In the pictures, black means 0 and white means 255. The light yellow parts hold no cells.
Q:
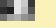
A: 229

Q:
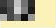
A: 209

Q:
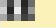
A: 235

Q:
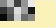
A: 221

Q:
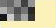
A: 79

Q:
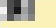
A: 24

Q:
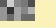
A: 164

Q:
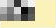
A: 216

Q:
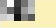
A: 44
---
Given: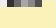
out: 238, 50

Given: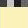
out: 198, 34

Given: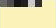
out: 202, 21

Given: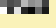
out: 253, 8

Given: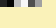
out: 247, 5

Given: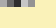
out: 198, 46

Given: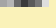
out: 222, 58

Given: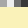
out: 238, 56

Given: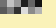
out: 220, 19
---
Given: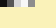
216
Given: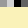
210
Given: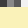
137
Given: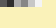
134
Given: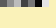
119
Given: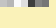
61
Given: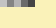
180
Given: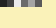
106
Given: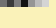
149
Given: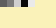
207
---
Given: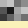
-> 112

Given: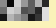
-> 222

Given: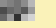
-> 211

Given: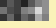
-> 128

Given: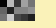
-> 32

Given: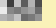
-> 147

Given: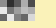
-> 216

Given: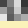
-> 172

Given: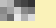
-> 219
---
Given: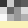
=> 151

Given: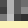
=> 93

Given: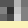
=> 197

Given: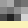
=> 144

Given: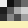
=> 172

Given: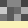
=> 106
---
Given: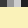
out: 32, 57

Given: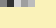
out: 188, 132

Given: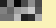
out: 74, 116

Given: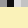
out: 195, 153

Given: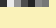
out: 119, 49

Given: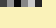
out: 37, 65

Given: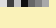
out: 169, 222

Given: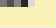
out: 219, 121

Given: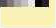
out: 36, 80
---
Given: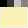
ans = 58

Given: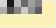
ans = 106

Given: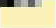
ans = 179

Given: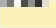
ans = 144

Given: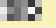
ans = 142

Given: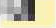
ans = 218

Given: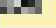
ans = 18
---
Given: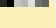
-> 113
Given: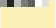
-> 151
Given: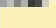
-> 160
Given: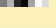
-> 163
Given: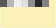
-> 141
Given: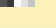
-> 196
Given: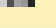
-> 150
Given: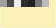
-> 118
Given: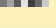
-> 120
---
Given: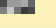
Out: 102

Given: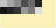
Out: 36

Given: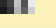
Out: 234

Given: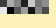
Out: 143

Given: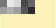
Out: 102

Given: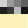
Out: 96
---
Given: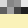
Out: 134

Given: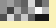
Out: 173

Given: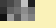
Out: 112

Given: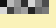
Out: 214

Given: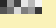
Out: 230

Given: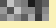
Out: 137

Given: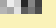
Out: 39

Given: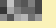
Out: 102
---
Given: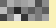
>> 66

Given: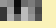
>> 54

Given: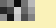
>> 144

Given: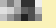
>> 194

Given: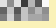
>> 126

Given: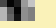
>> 181

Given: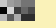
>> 184

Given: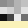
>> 17

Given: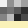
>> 132

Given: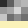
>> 198
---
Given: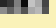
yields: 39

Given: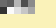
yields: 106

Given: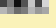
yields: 67

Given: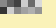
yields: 135

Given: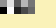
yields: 145

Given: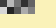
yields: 62

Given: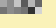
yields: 167
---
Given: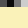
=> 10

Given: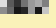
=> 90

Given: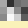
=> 48

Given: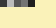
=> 188

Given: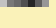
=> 120

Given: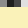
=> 31
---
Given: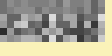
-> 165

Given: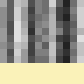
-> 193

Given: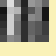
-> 61

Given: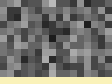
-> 116

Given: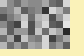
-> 166
